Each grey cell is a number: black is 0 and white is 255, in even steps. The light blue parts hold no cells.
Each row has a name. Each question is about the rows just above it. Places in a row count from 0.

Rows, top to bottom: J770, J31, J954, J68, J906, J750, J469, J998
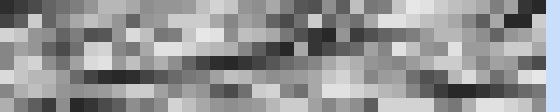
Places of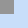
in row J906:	10 26
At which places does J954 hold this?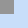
2 8 24 36
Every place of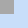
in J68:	10 21 38
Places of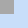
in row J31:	5 15 26 32 35
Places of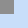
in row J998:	4 9 11 16 25 38
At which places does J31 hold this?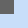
3 9 19 23

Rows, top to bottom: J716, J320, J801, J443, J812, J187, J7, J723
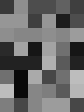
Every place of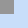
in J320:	0 1 3
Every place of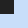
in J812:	0 1 2 5
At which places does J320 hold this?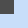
5
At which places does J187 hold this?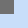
0 4
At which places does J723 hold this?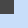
1 5
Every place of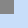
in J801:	1 2 4

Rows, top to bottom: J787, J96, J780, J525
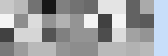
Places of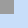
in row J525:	1
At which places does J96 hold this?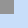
3 5
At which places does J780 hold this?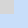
1 2
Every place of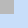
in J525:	2 3 7 8 10
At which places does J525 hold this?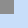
5 6

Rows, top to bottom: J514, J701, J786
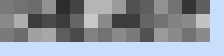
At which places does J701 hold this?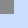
0 7 13
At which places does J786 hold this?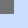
7 13
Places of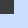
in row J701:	2 4 8 9

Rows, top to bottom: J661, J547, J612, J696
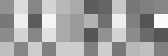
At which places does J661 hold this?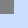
10
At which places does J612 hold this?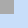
4
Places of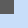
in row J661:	6
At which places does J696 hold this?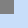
3 6 11

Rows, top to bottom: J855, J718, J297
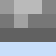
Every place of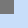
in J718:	0 2 3
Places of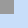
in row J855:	0
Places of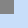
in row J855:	3
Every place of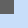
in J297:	0 1 2 3

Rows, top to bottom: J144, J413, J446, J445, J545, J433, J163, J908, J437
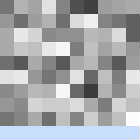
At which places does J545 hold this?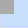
2 5
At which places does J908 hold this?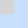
2 8
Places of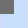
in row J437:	3
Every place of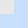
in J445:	3

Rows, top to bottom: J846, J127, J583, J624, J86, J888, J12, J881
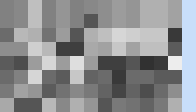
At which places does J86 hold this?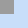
2 4 6
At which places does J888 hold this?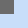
0 3 7 9 10
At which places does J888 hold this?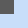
4 11 12
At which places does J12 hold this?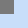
0 6
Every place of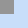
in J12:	2

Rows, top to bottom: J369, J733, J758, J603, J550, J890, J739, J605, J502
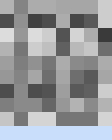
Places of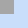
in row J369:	4 5 6
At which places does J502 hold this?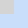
2 3 7
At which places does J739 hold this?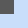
5
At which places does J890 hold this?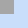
2 4 7
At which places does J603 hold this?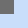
7
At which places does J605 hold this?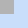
5 7

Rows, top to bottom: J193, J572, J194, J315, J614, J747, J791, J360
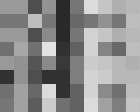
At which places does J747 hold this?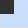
0 3 4
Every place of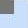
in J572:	0 1 3 6 8

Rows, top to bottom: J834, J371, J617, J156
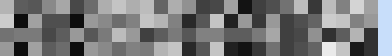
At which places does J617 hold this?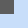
4 11 16 17 24
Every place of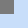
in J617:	1 2 7 12 18
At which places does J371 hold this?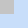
10 15 24
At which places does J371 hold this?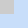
0 23

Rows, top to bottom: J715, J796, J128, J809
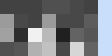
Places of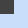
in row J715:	0 1 2 6
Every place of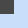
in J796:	1 4 5
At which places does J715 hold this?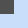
3 4
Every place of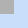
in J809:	2
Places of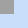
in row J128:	0
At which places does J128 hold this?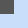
6

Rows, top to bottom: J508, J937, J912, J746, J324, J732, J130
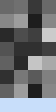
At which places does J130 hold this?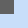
0
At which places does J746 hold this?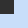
1 2

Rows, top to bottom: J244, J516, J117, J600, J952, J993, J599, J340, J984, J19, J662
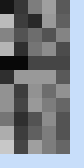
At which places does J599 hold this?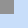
0 2 4
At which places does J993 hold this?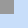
1 2 3
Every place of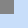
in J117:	0 4
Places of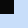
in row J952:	0 1
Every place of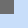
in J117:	2
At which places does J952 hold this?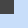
2 3 4
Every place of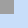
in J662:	2

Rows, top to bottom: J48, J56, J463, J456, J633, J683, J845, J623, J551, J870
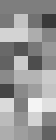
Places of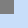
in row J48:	0 1 2 3
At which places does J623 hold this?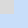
0

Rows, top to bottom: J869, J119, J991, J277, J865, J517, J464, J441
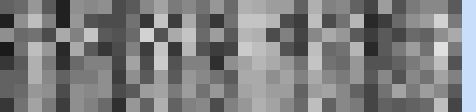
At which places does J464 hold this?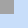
11 17 23 28
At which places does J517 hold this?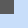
10 12 16 26
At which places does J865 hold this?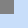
6 7 13 14
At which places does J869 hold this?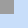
19 20 27

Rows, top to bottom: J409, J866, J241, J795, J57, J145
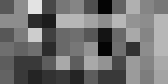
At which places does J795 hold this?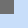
0 2 8
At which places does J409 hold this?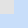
2
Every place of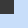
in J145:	1 4 7 8
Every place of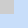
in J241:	2
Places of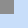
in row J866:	0 1 7 10
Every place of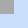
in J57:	4 6 11
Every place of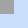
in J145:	11

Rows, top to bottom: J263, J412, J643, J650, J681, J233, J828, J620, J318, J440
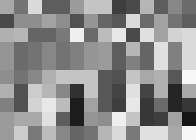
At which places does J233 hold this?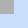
3 11
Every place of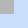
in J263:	10

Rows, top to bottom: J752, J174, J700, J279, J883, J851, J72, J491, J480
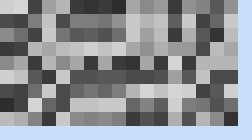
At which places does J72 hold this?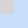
10 12
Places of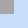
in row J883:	1 5 7 10
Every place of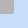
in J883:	3 14 15 16
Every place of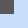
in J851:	2 7 8 13

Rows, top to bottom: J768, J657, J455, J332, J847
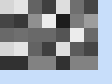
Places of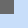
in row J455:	0 2 3 6
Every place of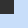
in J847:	0 1 4
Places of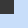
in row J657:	1
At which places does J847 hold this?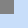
2 3 5 6
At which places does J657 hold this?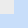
3

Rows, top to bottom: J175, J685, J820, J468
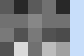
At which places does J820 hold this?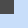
4
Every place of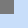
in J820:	0 2
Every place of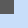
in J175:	0 2
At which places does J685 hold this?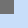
0 1 3 4
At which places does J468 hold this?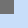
2
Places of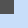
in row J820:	1 3

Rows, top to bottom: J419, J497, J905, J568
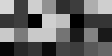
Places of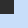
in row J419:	4
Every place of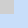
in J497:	3
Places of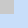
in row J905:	0 2 3
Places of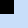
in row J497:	2 5
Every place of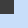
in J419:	1 5
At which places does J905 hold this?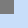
1
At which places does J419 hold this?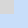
0

